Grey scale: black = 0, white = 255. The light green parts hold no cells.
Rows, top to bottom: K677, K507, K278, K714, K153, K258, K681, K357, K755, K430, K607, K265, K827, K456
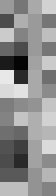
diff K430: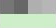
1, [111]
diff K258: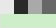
4, [111]
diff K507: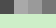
2, [175]
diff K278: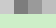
2, [131]
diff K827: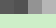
2, [89]

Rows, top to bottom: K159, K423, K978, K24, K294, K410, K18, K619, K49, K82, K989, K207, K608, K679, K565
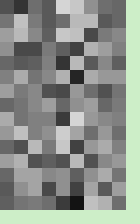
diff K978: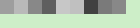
7, [73]
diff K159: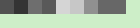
8, [110]
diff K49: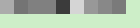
9, [128]
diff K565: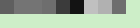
3, [122]
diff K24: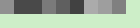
7, [177]
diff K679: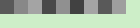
2, [144]

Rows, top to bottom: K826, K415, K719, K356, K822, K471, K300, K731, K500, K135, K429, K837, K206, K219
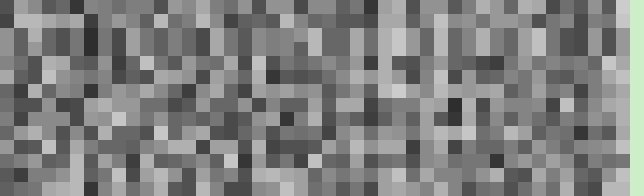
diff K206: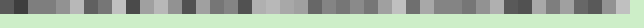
24, [138]
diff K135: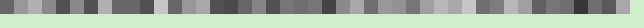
26, [160]
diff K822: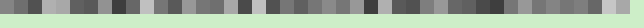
22, [103]

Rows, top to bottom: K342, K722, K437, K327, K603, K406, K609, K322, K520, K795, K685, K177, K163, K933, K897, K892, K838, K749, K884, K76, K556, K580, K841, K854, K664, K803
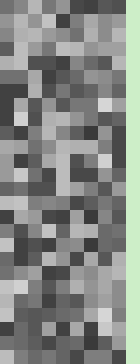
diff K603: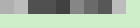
9, [182]
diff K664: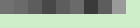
5, [100]
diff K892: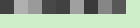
2, [168]

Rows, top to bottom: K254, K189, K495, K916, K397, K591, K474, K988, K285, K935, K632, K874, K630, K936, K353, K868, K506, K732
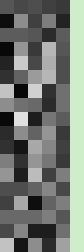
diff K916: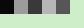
2, [149]
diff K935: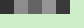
1, [43]
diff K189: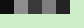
3, [64]
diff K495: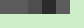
3, [86]

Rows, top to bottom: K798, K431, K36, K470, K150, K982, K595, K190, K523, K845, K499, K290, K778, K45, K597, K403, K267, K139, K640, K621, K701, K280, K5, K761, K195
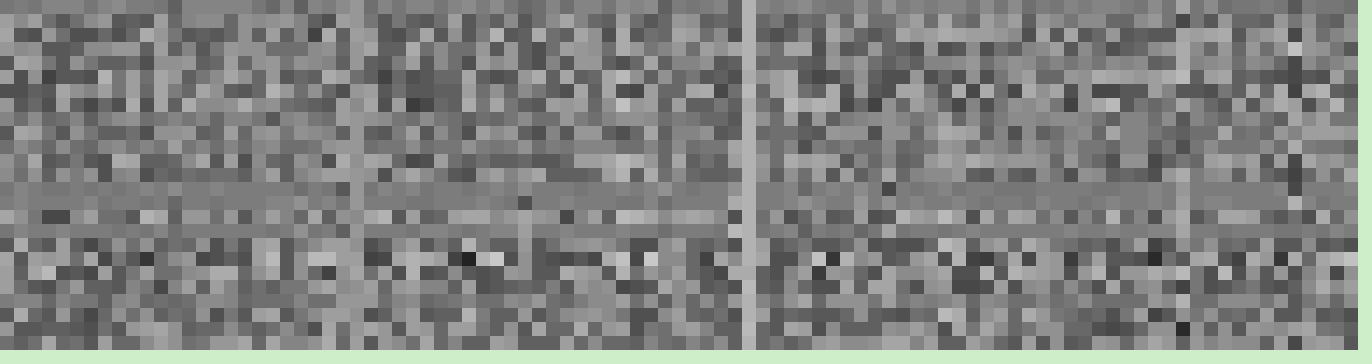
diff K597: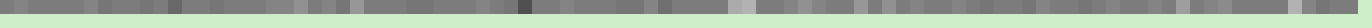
88, [132]
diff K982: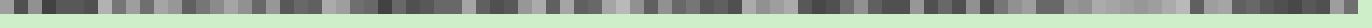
27, [96]
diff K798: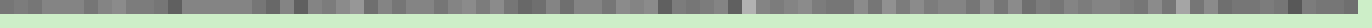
66, [132]

